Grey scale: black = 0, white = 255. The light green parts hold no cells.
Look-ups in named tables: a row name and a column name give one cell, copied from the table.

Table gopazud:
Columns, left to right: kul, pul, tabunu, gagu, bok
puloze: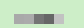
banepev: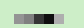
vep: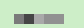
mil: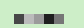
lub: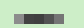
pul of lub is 67
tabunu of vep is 169
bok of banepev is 174
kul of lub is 140
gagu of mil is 31
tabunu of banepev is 54
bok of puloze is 194
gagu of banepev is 15
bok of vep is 145
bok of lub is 117
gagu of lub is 83
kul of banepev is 148
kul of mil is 71
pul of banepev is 128
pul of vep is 70
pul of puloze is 171

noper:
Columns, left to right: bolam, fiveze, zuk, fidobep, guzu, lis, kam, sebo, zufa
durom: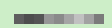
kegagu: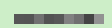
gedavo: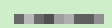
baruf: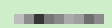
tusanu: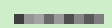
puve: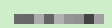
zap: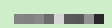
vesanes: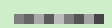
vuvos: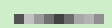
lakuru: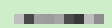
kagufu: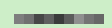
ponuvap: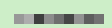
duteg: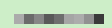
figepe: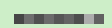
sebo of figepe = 172
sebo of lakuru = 189
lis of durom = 165
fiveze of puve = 103
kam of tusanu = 134
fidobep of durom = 150
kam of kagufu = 143
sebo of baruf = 111
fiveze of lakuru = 73
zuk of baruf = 54
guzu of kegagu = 88
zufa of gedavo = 144
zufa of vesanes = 69
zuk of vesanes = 169
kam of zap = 88

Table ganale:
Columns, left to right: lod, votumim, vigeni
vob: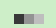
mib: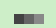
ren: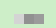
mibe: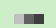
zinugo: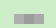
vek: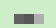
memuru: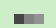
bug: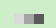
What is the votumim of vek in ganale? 87
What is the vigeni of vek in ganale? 175
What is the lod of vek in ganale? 98
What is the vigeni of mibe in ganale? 62
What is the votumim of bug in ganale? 164
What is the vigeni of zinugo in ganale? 169
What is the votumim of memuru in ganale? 130
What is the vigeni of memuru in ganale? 146
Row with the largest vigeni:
vob

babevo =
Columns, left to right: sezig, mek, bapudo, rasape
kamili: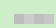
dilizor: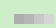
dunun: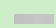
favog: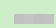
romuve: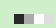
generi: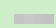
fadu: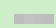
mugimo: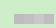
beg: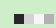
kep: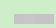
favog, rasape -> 194
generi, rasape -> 193
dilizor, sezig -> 174
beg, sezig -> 39
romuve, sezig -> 40
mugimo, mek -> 193
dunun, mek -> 195
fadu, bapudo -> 191
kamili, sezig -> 190
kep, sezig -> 197
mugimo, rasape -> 190
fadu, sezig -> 190
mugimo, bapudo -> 200
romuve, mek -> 170
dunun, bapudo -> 198
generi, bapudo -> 196
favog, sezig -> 192
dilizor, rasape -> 212
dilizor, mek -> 182

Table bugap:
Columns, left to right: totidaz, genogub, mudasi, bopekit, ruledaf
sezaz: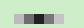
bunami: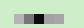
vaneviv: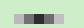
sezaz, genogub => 110
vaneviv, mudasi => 45
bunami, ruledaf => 166
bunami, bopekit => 162
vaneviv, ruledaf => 192
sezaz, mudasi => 32
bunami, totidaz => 181
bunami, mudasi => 13
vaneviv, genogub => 114
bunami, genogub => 119
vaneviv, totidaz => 186
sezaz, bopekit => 120
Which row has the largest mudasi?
vaneviv

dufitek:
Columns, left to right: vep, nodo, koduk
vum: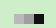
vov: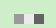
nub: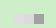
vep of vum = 185
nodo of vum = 159
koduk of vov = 98
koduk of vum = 17
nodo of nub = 219
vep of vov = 154
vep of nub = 223
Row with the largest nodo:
vov

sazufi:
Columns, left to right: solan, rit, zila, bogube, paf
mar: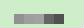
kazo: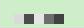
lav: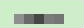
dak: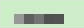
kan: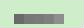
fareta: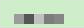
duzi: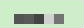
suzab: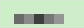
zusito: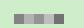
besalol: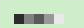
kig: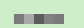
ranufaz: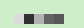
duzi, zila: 68
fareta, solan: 155
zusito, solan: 132
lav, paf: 117
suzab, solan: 106
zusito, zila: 148
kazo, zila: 229
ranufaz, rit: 50
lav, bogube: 123
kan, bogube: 127
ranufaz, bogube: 100
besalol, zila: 89
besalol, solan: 43
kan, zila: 122

